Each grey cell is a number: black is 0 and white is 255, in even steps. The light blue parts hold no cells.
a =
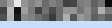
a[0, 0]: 125
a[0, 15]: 11
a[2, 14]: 113
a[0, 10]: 69
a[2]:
[81, 183, 29, 137, 128, 110, 93, 59, 108, 175, 86, 152, 138, 97, 113, 89]
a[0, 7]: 127
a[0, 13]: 98
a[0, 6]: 106
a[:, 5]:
[146, 65, 110]
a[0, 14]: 115
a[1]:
[67, 189, 17, 160, 122, 65, 113, 74, 108, 147, 148, 116, 141, 106, 176, 122]
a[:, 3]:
[146, 160, 137]
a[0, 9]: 64
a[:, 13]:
[98, 106, 97]

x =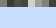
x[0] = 125
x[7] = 65
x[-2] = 129

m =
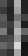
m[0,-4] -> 81
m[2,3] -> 66
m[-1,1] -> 50
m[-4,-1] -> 102
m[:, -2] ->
[175, 158, 115, 147, 181, 160, 216, 165]
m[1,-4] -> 58
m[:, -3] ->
[45, 35, 37, 61, 50, 73, 84, 50]
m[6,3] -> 19
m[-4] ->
[122, 50, 181, 102]

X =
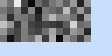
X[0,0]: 155
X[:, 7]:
[118, 106, 181, 61, 164, 174]
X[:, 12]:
[147, 78, 160, 118, 38, 140]
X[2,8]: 134
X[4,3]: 124
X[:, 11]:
[34, 151, 47, 106, 130, 59]
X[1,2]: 128
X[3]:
[193, 150, 53, 128, 68, 55, 70, 61, 51, 93, 211, 106, 118]
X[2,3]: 117
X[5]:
[111, 19, 72, 125, 110, 177, 60, 174, 9, 149, 114, 59, 140]
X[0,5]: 108
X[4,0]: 148
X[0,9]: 93
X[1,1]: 90
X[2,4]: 88
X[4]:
[148, 89, 69, 124, 78, 67, 111, 164, 100, 67, 152, 130, 38]
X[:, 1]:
[114, 90, 47, 150, 89, 19]

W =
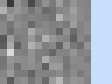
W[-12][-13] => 148
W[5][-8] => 125
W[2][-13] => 125
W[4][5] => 144
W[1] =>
[177, 139, 149, 138, 118, 134, 106, 115, 133, 139, 159, 138, 134]
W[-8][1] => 111
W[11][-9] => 117
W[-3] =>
[119, 143, 114, 138, 142, 136, 97, 155, 154, 118, 134, 137, 136]
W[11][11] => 145
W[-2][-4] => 124
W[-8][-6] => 129
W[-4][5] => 127
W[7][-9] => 147
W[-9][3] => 134
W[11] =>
[139, 92, 135, 143, 117, 136, 105, 156, 183, 134, 149, 145, 131]
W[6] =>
[93, 170, 97, 130, 177, 156, 127, 137, 99, 152, 121, 110, 146]
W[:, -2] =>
[134, 138, 139, 131, 131, 135, 110, 130, 137, 137, 124, 145]
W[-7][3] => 130
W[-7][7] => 150
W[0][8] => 158
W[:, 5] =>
[117, 134, 128, 128, 144, 125, 156, 129, 127, 136, 131, 136]
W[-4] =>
[116, 148, 141, 139, 147, 127, 171, 143, 140, 119, 139, 137, 124]
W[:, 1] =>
[58, 139, 152, 118, 111, 156, 170, 216, 148, 143, 154, 92]
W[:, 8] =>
[158, 133, 179, 132, 101, 138, 99, 131, 140, 154, 139, 183]
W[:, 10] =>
[148, 159, 152, 157, 108, 96, 121, 149, 139, 134, 140, 149]
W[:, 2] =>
[147, 149, 134, 141, 134, 124, 97, 129, 141, 114, 125, 135]
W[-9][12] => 138
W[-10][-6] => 116
